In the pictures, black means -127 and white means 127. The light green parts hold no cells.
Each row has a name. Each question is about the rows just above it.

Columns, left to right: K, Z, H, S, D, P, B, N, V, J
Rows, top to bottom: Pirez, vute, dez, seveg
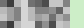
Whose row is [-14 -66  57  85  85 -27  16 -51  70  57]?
seveg
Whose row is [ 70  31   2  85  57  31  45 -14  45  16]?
dez
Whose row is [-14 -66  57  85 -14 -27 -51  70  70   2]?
Pirez

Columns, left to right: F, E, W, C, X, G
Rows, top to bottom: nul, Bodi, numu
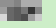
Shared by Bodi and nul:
[3]
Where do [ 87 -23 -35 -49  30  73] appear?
numu
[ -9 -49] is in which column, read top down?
C

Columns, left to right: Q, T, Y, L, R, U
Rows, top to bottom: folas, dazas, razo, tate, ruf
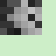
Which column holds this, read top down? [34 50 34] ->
L
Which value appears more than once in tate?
[-75]
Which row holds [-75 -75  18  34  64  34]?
dazas
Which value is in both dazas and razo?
[34]

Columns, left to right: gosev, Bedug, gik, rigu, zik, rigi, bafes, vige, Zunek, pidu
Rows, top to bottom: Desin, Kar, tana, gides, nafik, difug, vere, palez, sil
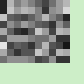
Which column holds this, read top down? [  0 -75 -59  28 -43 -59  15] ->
vige
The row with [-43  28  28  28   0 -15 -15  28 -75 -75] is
difug
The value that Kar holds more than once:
[28]
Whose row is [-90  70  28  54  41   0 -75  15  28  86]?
Kar

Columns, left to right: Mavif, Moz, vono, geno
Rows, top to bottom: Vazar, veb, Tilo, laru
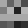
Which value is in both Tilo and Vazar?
[40]
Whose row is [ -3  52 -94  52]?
veb
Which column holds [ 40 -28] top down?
Moz
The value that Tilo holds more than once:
[40]
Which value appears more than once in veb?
[52]

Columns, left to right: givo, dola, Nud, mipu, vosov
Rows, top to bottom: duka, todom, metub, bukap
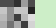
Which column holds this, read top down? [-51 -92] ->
vosov
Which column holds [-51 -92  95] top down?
vosov
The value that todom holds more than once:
[70]
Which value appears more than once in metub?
[57]
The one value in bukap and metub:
[-66]

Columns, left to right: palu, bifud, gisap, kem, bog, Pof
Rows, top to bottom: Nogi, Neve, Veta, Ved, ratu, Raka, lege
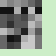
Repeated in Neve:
[-109]
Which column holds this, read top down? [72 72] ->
bog
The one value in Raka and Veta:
[46]
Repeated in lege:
[72]
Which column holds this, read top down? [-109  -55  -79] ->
bifud
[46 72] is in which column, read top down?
kem
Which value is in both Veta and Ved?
[-39]

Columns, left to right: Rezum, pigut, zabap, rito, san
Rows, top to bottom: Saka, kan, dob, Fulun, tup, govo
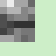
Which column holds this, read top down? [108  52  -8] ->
pigut
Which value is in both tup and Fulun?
[-61]
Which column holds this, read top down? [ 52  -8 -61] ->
pigut
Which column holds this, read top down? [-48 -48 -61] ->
Rezum
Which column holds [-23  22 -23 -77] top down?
san
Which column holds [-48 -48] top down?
Rezum
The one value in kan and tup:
[6]

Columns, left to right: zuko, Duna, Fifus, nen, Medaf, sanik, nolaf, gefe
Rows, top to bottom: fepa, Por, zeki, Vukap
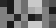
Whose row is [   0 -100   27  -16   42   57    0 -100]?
Por
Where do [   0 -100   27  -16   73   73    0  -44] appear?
Vukap
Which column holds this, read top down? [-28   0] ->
nolaf
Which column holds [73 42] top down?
Medaf
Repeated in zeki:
[0]
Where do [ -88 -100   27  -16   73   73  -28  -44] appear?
fepa

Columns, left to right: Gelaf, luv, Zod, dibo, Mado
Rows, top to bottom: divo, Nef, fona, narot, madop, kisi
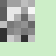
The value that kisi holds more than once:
[-78]
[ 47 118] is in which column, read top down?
Mado
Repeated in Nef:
[103]
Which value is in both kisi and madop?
[-78]
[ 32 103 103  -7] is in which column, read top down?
luv

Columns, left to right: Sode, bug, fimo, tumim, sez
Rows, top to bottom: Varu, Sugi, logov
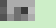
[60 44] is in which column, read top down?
sez
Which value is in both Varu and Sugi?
[44]
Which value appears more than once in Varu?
[44]

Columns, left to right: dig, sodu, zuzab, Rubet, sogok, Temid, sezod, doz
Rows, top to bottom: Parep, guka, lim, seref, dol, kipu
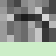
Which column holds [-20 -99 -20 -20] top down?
Rubet
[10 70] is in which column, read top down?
Temid
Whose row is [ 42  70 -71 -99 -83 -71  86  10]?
lim

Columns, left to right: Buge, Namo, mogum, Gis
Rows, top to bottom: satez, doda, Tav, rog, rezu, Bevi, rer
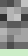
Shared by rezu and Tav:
[52]
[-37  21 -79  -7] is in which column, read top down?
Buge
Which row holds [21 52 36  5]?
doda
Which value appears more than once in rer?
[-22]

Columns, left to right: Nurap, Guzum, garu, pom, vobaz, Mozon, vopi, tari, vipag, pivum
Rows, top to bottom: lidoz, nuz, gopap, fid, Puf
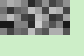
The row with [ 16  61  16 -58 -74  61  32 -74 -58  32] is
gopap
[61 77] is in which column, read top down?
Mozon
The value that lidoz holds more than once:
[16]
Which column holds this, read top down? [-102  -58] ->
Guzum
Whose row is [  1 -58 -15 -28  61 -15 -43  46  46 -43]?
Puf

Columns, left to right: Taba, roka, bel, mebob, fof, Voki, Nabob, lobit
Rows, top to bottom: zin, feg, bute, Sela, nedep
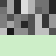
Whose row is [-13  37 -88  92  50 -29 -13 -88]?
feg
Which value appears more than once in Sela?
[-1]
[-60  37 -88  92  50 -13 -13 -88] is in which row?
zin
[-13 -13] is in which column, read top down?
Nabob
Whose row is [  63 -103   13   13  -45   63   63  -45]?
nedep

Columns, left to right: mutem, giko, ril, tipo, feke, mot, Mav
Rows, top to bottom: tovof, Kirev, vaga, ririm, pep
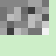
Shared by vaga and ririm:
[61]
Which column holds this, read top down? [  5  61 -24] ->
giko
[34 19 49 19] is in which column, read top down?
mot
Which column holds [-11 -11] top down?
mutem
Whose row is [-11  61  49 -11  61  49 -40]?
vaga

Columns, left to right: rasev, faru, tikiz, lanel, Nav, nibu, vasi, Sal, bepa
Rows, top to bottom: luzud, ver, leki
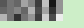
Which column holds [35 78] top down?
vasi
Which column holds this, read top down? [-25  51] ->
rasev

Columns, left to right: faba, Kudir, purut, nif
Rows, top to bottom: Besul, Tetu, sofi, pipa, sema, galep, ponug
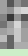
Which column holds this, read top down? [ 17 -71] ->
Kudir
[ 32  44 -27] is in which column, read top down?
Kudir
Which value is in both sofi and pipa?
[17]
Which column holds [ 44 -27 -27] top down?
Kudir

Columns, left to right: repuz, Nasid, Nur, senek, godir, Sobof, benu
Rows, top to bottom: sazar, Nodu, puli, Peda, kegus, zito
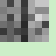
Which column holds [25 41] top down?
benu
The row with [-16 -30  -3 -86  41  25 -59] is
Peda
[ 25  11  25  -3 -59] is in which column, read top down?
Nur
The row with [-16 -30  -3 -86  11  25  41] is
zito
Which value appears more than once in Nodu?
[11]

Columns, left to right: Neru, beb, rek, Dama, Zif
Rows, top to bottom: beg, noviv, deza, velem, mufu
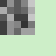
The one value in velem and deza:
[-64]
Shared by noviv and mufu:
[-23]
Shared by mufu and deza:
[-64]
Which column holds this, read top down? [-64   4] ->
rek
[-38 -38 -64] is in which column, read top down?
rek
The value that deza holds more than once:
[-64]

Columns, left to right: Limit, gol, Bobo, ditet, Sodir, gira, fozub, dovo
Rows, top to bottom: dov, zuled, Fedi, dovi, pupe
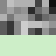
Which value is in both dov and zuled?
[8]
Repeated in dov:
[49]
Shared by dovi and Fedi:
[49]
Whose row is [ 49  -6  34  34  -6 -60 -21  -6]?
Fedi
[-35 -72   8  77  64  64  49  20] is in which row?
dovi

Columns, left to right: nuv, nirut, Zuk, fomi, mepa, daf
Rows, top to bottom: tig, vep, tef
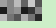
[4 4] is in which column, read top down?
nirut
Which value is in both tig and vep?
[4]
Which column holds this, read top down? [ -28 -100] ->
fomi
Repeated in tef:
[-12]
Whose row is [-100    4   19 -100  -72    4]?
vep

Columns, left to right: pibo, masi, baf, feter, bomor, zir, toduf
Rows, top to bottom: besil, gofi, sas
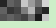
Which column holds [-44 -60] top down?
baf
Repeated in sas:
[-44]
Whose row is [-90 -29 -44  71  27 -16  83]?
besil
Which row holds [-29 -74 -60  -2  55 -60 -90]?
gofi
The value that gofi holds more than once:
[-60]

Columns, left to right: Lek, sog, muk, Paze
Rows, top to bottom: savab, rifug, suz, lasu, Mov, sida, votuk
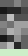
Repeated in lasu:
[33]
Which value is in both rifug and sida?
[-103]
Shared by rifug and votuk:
[-88]
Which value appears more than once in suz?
[-45]
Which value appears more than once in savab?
[-29]
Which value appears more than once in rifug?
[-88]

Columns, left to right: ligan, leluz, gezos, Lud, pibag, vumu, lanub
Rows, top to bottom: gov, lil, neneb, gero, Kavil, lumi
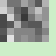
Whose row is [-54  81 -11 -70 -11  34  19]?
neneb
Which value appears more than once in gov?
[-11]
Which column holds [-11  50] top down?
gezos
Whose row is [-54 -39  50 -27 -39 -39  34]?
gero
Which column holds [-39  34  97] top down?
leluz
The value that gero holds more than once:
[-39]

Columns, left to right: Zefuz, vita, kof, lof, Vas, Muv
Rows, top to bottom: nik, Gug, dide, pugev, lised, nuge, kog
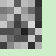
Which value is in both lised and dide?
[-49]
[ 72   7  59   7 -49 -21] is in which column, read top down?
vita
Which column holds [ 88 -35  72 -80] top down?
Vas
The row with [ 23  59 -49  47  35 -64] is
dide

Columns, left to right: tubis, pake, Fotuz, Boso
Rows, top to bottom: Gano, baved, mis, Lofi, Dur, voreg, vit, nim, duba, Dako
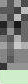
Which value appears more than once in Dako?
[19]
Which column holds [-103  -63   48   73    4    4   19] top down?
Fotuz
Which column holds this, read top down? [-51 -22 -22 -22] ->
Boso
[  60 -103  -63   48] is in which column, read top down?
Fotuz
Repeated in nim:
[4]

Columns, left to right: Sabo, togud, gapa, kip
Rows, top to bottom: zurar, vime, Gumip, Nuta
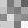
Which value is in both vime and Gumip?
[11]
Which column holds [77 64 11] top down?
Sabo
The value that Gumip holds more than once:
[11]
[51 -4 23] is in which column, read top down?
gapa
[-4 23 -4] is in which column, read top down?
gapa
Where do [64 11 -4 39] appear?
vime
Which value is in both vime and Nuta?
[-4]

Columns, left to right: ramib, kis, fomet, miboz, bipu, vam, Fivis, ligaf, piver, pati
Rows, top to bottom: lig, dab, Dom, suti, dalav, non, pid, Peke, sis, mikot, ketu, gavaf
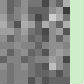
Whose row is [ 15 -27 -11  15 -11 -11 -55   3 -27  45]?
lig
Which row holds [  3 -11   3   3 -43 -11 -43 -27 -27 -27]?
gavaf
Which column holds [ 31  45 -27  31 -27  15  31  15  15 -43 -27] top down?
piver
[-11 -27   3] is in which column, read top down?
bipu
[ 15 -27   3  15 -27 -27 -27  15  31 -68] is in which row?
dab

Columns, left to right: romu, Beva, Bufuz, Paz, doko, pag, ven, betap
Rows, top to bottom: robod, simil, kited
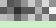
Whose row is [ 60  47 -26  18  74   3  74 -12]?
kited
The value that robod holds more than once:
[18]

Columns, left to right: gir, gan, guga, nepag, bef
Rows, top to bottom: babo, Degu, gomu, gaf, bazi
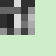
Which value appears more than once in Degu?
[-24]
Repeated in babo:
[-80]
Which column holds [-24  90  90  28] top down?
guga
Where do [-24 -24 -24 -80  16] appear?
Degu
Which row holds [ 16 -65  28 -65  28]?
bazi

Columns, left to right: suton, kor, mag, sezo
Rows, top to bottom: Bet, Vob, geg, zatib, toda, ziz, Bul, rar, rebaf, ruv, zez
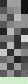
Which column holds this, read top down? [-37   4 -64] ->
sezo
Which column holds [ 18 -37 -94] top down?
suton
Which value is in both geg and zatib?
[18]
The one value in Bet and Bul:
[-79]

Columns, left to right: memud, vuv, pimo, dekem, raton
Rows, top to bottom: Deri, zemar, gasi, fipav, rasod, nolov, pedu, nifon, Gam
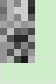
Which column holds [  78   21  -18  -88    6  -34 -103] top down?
dekem
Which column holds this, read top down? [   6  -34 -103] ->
dekem
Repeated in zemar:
[78]
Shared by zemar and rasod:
[-18]
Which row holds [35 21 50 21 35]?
fipav
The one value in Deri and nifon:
[50]

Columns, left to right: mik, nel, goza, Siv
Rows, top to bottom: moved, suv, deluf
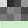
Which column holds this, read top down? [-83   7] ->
nel
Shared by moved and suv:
[-58]

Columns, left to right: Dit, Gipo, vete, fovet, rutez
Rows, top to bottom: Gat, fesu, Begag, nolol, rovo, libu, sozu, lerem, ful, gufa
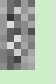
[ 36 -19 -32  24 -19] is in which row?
Gat
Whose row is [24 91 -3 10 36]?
nolol
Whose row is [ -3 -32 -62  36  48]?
ful
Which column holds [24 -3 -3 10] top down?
Dit

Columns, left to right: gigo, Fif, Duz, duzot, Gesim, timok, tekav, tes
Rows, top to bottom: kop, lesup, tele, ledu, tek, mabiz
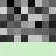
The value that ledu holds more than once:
[-44]
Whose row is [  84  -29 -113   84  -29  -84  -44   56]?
lesup
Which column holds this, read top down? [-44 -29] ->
tekav
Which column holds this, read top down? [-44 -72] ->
tes
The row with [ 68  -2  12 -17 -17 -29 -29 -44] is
tek
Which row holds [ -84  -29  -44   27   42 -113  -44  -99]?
ledu

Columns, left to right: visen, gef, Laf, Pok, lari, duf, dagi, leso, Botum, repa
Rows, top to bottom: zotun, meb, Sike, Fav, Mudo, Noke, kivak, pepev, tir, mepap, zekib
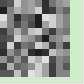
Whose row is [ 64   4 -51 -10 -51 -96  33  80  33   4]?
Fav
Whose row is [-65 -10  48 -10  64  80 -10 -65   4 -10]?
Mudo
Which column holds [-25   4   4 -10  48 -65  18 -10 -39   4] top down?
repa

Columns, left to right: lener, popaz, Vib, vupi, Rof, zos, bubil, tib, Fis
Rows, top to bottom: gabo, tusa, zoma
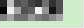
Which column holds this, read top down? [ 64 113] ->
popaz
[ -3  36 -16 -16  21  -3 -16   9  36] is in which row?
zoma
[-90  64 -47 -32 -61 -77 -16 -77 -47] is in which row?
gabo

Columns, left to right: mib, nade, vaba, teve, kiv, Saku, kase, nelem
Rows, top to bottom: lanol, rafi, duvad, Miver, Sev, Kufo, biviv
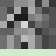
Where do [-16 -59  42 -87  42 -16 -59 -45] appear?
rafi
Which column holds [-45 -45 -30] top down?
nelem
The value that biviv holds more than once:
[-16]

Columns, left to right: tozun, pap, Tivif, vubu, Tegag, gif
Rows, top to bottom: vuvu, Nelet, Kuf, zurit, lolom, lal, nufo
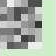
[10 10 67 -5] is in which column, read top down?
pap
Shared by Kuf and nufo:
[-20]
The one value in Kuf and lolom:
[55]
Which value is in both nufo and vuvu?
[109]

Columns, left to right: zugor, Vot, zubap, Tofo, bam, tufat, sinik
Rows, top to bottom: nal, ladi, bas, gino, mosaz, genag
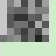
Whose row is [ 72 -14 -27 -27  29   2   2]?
ladi
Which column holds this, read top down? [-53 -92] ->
tufat
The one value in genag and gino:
[-14]

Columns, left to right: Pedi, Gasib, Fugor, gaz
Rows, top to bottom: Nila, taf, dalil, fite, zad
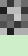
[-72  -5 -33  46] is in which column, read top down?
gaz
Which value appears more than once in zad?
[46]
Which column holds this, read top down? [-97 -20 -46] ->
Pedi
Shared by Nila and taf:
[-72]
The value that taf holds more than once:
[60]
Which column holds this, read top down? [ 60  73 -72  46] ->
Fugor
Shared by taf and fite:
[-72]

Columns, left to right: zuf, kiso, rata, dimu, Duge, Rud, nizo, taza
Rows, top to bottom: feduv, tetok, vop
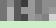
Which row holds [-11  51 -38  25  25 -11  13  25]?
tetok
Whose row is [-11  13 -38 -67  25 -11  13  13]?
feduv

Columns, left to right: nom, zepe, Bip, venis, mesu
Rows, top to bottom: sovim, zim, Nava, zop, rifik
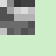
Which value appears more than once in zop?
[-19]
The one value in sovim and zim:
[91]

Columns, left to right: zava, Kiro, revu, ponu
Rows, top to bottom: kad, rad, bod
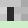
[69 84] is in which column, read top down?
zava
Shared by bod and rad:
[-84]
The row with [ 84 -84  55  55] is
rad
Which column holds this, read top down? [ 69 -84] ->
Kiro

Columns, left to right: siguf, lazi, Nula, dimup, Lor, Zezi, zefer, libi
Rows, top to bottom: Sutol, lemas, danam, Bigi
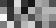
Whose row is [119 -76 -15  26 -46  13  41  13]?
danam
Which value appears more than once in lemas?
[54]
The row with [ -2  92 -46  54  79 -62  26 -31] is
Bigi
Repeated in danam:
[13]

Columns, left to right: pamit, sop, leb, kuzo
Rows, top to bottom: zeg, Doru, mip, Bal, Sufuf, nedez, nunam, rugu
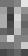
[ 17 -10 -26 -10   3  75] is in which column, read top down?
kuzo
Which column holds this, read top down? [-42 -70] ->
sop
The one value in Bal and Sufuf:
[-26]
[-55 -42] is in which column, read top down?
sop
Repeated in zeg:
[-10]
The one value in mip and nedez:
[88]
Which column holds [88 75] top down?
leb

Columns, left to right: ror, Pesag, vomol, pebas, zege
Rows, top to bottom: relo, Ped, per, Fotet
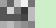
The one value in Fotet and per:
[60]
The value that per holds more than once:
[-42]
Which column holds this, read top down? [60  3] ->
zege

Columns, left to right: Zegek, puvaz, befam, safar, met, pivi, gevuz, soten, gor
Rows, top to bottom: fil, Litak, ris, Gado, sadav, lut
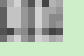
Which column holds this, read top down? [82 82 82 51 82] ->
pivi
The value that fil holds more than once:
[51]
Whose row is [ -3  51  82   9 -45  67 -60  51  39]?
fil
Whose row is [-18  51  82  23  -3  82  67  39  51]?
lut

